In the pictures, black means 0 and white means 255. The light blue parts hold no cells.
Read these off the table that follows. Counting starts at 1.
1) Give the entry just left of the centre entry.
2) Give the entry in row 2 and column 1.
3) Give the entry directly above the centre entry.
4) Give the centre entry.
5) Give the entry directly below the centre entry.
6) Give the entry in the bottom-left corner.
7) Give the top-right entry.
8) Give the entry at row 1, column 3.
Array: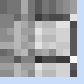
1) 141
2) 104
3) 226
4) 210
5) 226
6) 141
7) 157
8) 117

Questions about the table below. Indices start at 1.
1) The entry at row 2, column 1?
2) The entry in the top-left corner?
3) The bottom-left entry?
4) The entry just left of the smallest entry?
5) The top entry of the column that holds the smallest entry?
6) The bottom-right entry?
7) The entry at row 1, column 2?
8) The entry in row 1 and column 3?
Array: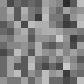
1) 134
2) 147
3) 147
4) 134
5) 44
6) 189
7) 74
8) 105

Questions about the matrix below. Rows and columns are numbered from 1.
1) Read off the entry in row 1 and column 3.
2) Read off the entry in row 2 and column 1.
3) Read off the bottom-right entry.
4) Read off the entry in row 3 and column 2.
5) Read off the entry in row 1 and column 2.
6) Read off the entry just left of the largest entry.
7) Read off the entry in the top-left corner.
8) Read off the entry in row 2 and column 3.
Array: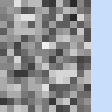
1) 225
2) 133
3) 121
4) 133
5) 145
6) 121
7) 145
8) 145

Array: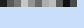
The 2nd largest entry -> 187
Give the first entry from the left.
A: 29
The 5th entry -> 147

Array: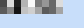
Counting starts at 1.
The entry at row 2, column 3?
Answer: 20
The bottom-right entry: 164
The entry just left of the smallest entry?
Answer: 136
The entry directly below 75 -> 91
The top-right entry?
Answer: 220

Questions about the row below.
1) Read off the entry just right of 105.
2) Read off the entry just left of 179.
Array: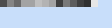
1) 163
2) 191

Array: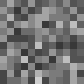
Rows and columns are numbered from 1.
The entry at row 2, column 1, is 149
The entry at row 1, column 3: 108
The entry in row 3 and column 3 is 83
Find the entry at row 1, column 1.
108
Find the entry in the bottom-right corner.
123
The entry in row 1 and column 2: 164
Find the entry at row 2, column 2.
108
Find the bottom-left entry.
70
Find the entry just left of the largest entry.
70
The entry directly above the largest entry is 177
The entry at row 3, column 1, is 108
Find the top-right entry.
96
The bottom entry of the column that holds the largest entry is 206

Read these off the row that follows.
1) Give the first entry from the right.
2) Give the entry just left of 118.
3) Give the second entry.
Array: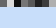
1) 175
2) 16
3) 219

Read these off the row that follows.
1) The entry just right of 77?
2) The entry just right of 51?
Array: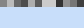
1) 173
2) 145

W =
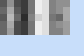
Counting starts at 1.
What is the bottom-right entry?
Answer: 156
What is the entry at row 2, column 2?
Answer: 168
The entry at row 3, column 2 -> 184
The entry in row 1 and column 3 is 75
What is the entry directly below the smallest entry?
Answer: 59
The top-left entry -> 88
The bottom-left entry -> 104
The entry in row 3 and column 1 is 88
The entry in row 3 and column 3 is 104
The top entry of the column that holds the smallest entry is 59
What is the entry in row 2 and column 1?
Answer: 104
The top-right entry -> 144
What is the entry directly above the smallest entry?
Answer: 59
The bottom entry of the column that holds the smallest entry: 59
